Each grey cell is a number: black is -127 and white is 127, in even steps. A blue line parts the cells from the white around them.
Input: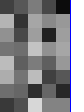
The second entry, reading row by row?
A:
-40
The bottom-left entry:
-70
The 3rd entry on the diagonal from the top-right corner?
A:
30
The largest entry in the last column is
38
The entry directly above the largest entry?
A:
-82
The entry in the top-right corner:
-115
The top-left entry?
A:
-63
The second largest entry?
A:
67
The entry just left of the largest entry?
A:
-47
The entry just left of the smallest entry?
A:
-55
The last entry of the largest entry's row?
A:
3
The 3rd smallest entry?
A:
-88

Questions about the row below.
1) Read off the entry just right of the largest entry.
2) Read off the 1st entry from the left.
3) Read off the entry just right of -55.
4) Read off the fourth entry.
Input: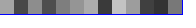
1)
29
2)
37
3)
13
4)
-49

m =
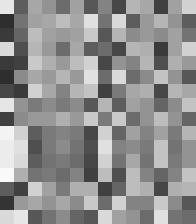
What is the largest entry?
121
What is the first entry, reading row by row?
102
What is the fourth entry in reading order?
19
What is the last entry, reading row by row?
-19
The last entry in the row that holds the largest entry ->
67
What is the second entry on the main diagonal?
-12
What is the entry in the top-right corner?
81
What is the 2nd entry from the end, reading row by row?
-12
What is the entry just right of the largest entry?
47
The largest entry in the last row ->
102
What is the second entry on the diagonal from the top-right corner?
19
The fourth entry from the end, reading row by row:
-19
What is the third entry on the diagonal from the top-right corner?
11
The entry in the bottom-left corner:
89
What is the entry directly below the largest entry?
-34
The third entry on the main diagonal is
61
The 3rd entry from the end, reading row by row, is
96

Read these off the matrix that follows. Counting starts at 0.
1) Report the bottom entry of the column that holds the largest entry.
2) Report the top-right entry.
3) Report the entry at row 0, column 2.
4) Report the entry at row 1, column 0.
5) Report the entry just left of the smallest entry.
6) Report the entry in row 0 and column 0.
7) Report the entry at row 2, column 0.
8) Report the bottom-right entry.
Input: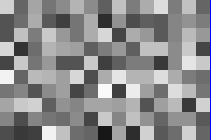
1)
-104
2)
-26
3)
37
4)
-44
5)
-26
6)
81
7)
-44
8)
-26

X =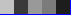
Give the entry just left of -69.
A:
67
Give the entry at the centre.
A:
25
